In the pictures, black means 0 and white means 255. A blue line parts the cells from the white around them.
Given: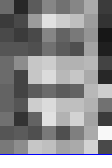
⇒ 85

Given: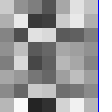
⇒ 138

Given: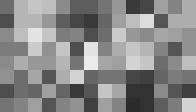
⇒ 78

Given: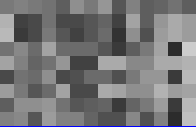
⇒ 94

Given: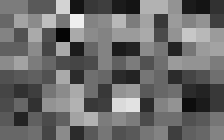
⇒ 89

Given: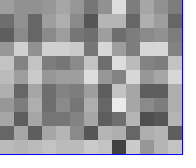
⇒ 102
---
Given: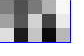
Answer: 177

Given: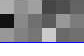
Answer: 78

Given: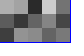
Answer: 204

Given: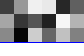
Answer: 39

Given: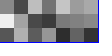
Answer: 156

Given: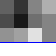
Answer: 132

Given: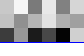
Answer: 129

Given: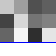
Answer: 80
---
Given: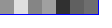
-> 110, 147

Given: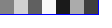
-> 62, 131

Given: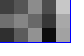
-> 199, 47

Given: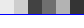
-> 52, 235

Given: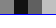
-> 192, 132

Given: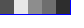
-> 45, 81

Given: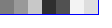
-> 222, 125

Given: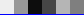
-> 127, 238

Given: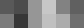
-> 96, 123

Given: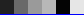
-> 230, 33
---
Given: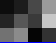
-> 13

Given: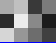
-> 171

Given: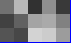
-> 113

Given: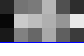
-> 38

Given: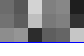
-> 108

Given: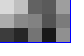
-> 217

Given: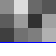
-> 140

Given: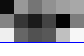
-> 12

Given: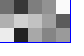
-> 112
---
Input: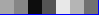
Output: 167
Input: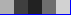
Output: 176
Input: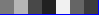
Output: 122
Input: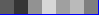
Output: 92
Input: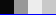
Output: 8
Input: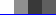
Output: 254
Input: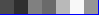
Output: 75
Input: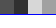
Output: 81
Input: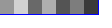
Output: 151
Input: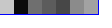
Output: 200
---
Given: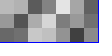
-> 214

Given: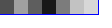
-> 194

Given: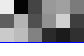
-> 208

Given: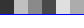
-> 192

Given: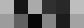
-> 183

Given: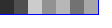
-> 183
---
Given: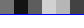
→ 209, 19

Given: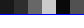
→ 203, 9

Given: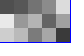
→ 233, 58

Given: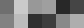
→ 202, 40

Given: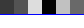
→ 221, 2

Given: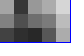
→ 214, 40
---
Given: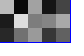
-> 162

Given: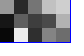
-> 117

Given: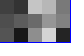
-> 197

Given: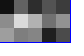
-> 45

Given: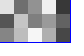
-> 146

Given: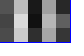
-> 25

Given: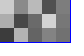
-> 186

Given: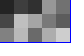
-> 48
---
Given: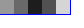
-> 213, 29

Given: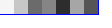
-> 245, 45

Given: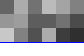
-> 200, 47

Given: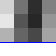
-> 230, 39

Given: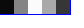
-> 251, 10

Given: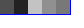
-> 195, 34

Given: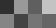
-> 195, 47
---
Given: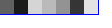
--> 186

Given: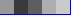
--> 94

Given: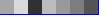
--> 188

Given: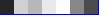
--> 233

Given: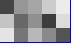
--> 144

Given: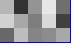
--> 125

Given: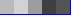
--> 157
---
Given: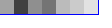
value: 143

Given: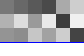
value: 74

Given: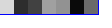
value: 65

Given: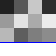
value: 88

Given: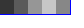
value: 135

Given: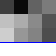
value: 77
